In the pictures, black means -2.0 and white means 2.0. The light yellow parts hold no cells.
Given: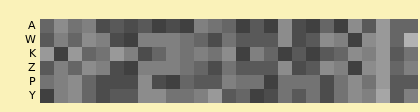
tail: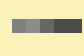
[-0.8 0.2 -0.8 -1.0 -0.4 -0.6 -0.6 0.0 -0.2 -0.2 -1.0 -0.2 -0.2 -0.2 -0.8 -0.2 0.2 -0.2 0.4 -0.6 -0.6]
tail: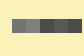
[-0.6 -1.0 -0.8 -1.0 0.0 -0.2 -0.4 -1.0 -0.6 -1.0 0.2 -0.8 -1.0 -0.4 -1.0 0.2 -0.6 0.4 -0.4 -0.4]
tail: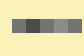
[0.4 -0.6 -0.6]
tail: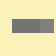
[0.4 -0.6 -0.4 -1.0 -0.8 -0.2 -0.6 -0.2 -0.8 -0.2 0.2 0.0 0.6 -0.6 0.0]
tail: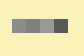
[-0.2]
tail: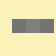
[0.2 -1.0 0.0 -0.4 -1.0 -0.6 -1.0 -0.6 -0.4 0.2 0.0 0.4 -0.6 -0.2]
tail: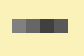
[-1.0 -0.6 -0.4 0.2 0.0 0.4 -0.6 -0.2]

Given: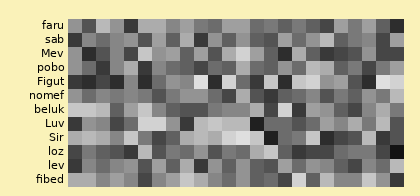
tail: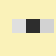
[-0.3 -1.1 1.1 -1.3 1.1 1.3 0.3 0.5 -0.7 -1.3 1.5 1.3]
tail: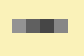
[0.7 -0.1]
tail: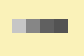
[-0.7 -0.1 0.1 0.1 0.7 -0.9 1.3 -1.1 0.5 0.3 -0.5 -0.9 0.1 0.7 -0.1]
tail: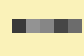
[1.3 1.3 0.3 -1.1 0.9 1.1 0.9 0.9 -1.5 -0.3 -0.3 -0.7 -0.3 0.5 0.1 0.7 -0.1 0.9 -0.7]

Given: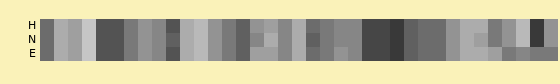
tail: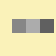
[-0.1 0.1 0.1 -0.9 -0.9 -1.1 -0.5 -0.3 -0.3 0.3 0.7 0.5 -0.1 0.3 0.9 -1.1 0.3]
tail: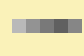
[0.7 0.1 0.7 -0.5 -0.1 0.1 0.1 -0.9 -0.9 -1.1 -0.5 -0.3 -0.3 0.3 0.7 0.5 -0.1 0.3 0.9 -1.1 0.3]
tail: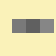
[0.7 0.1 0.7 -0.5 -0.1 0.1 0.1 -0.9 -0.9 -1.1 -0.5 -0.3 -0.3 0.3 0.7 0.5 -0.1 0.3 0.9 -1.1 0.3]
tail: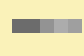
[-0.1 0.3 0.9 -1.1 0.3]
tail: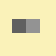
[0.5 0.1 0.7 -0.3 -0.1 0.1 0.1 -0.9 -0.9 -1.1 -0.5 -0.3 -0.3 0.3 0.7 0.7 -0.1 0.3 0.9 -1.1 0.3]
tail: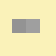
[0.1 0.7 -0.3 -0.1 0.1 0.1 -0.9 -0.9 -1.1 -0.5 -0.3 -0.3 0.3 0.7 0.7 -0.1 0.3 0.9 -1.1 0.3]
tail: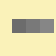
[0.1 -0.9 -0.9 -1.1 -0.5 -0.3 -0.3 0.3 0.7 0.7 -0.1 0.3 0.9 -1.1 0.3]

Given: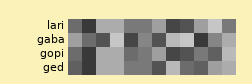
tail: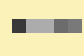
[0.5 -0.9 -0.7 -0.1 -0.5 0.9]
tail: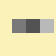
[-0.3 -0.5 0.5 0.7]
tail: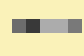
[-0.1 0.5 -0.9 -0.7 0.5 1.1 -0.1]
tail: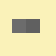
[0.5 0.7]

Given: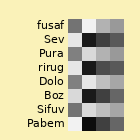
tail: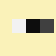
[-0.4]
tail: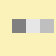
[0.6]
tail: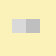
[0.6]

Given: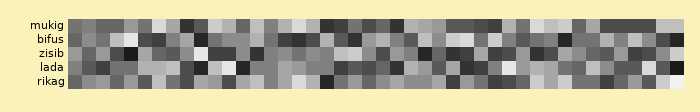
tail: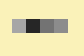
[0.2 0.8 -0.2 -1.0 -1.2 -0.8 0.8 -0.6 -1.2 0.4 0.8 0.0 -0.6 1.0 0.2 1.2 1.4 -0.2 1.2 0.0 -0.6 -0.2 0.0 -1.4 -0.2 -0.2 0.8 0.0 1.0 0.2 -0.8 -1.4]
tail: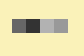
[-0.6 0.6 -1.2 -1.0 0.0 1.6 0.4 0.8 0.6 -0.2 -0.4 1.0 0.2 -0.6 -0.6 1.4 -0.6 -1.6]
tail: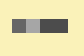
[-0.8 -0.8 1.0 1.0]

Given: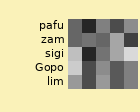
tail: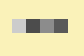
[0.0]
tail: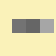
[-1.0]
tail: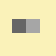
[-1.0]
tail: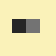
[0.6 1.4]
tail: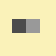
[-0.6 0.0]
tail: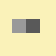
[0.0]

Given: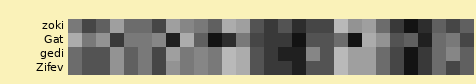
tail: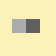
[-1.7 -1.3 -0.1 -0.9 -1.1 -1.1 -1.7 -0.7 -0.7 -0.3 -1.7 0.7 0.3 -0.7 -0.5 -1.5 -0.3 -0.1 -0.9]
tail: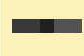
[0.9 0.5 0.5 -0.3 -0.9 -1.7 -1.1 -0.3 -0.9 -0.5]
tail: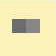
[-0.5]

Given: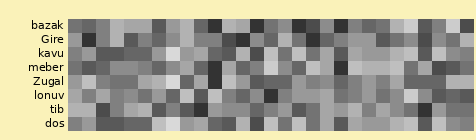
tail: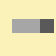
[0.4 0.8 -0.4 -1.2 0.8 0.6 -1.2 -0.2 0.2 -1.2 -0.8 0.2 -1.2 0.0 -0.4 -0.2 0.8 1.2 -0.6 0.0 1.2 -0.8]
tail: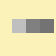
[-0.2 0.6 0.8 1.4 -0.4 0.6 -1.2 1.0 0.4 -0.6 -0.4 -0.4 0.4 0.0 0.2 -0.4 0.0 0.4 0.0 0.6 -0.4 -0.4 -0.4 0.8 0.8]
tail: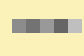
[-0.6 1.0 0.0 -0.4 0.2 -1.2 0.0 0.4 0.4 0.6 -0.2 0.0 0.4 -0.2 0.2 1.2 0.2 -0.6 -0.4 -0.6]
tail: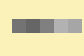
[0.6 -0.6 0.4 0.8 -0.4 -1.2 0.8 0.6 -1.2 -0.2 0.2 -1.2 -0.8 0.2 -1.2 0.0 -0.4 -0.2 0.8 1.2 -0.6 0.0 1.2 -0.8]
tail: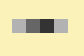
[0.6 -1.2 -0.2 0.2 -1.2 -0.8 0.2 -1.2 0.0 -0.4 -0.2 0.8 1.2 -0.6 0.0 1.2 -0.8]
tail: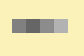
[0.0 0.0 -0.8 -1.2 0.2 -0.4 0.8 -0.2 -1.2 -0.4 0.0 0.4 0.4 -0.6 -0.2 0.2 -0.8 0.2 -0.2 0.8]

